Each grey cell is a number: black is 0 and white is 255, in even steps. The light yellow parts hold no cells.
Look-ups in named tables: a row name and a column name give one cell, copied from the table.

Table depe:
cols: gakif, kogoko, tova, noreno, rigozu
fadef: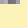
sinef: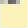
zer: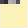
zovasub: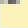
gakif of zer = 71
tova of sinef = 102
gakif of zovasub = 178
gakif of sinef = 186
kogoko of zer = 45
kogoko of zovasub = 203
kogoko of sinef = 208

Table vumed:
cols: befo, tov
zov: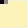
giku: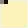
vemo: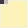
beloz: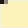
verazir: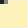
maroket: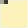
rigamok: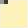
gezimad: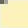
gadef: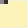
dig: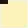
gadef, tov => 45
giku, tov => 14
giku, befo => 135
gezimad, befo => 104
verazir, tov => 136
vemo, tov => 197
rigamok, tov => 57
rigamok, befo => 154
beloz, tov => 141
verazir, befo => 34
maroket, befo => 167
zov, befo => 8
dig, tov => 25
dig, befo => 21
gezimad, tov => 169
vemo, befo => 62
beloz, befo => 24
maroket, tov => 58

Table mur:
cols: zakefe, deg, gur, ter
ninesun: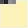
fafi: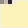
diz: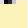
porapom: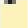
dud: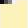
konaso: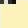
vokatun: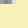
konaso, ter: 16
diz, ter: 197
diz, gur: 45
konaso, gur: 44
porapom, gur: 28
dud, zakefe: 9
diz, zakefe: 221
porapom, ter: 117
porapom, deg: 137
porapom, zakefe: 243
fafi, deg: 192
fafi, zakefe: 143
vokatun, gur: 152
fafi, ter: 237
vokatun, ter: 221
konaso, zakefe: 57
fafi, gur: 40
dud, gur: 132
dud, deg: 79

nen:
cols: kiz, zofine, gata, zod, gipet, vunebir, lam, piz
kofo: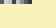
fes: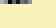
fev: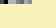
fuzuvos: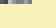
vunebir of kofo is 140
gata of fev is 180
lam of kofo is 92
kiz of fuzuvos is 96
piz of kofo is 54
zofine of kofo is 210
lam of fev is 169
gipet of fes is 23
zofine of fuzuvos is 75
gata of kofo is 194
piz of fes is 144
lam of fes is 94
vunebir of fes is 114
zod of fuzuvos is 150

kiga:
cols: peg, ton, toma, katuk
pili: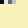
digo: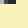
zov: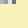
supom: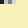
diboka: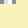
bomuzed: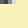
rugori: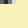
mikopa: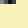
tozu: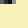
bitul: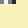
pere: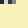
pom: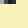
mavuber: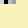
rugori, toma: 118
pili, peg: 16
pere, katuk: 134
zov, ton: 156
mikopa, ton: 81
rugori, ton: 44
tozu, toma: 16
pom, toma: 27
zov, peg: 180
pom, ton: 72
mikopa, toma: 17
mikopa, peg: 140
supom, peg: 29
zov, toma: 227

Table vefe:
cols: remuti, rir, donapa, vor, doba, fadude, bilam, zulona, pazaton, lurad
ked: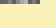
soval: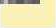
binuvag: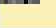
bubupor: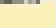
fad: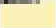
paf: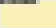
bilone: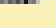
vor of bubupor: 140
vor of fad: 101
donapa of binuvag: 108
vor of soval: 129
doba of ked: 137
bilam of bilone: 21
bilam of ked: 181
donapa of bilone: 94
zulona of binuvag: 114
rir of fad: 38
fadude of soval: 88
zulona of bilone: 135
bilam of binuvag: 5
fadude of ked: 163
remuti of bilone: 116
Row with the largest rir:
soval

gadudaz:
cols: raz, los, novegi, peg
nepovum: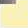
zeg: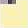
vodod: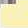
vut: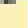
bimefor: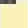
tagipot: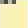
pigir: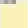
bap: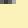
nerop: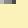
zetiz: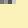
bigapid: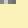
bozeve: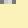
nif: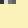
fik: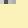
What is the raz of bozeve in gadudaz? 122
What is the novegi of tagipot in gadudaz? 185
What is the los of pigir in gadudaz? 159
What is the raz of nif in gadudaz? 53
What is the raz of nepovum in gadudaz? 104
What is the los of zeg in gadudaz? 172
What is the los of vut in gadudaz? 71
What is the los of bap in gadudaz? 61
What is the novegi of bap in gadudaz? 94
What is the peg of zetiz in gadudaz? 203
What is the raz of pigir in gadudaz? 196
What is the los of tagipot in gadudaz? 72
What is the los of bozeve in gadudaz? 202
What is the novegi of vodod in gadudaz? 105
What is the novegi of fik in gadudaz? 189
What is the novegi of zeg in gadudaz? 66
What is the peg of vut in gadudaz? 128
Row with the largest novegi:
bozeve

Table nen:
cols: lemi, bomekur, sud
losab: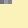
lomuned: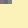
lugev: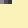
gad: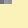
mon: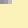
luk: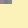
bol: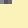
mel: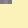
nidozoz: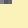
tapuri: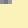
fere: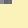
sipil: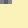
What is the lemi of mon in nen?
147
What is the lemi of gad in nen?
116
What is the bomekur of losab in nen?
157
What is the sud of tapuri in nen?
157
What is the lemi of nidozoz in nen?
131
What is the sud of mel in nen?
122
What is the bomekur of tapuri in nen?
121
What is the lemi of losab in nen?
115
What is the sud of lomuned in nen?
131
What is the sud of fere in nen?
109

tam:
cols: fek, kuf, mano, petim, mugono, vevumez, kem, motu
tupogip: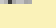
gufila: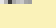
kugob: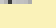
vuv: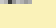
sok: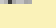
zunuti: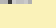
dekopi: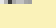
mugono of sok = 190
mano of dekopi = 60
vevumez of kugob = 193
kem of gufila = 166
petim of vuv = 148
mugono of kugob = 190
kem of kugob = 190
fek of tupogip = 200
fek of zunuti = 182
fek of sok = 200
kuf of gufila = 180
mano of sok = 60
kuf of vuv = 180
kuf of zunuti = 180

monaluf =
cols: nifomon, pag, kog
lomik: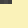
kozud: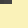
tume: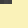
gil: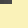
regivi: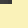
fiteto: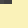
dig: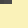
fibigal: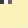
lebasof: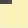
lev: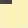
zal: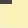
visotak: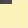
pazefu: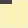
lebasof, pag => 70
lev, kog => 68
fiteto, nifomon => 73
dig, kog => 75
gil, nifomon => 68
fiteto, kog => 64
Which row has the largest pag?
fibigal

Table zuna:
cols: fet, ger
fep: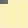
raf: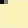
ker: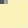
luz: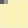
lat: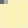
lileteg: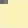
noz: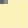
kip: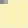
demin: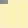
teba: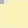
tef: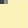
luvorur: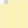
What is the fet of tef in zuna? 65
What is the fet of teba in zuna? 178
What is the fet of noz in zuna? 102
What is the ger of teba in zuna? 232
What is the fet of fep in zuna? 102
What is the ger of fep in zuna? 113
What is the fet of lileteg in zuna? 105
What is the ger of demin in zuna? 146
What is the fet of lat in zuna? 108
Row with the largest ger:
teba

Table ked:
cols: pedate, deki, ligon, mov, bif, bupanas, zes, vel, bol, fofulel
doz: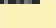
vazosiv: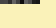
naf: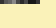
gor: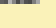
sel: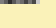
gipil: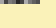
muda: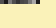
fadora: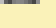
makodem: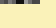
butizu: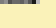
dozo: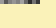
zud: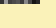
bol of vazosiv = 30
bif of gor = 76
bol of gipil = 96
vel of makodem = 110
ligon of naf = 102
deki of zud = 157
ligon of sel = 46
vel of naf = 22
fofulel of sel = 202
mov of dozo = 148
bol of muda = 167
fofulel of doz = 45
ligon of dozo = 129
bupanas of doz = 48
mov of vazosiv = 98
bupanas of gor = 127

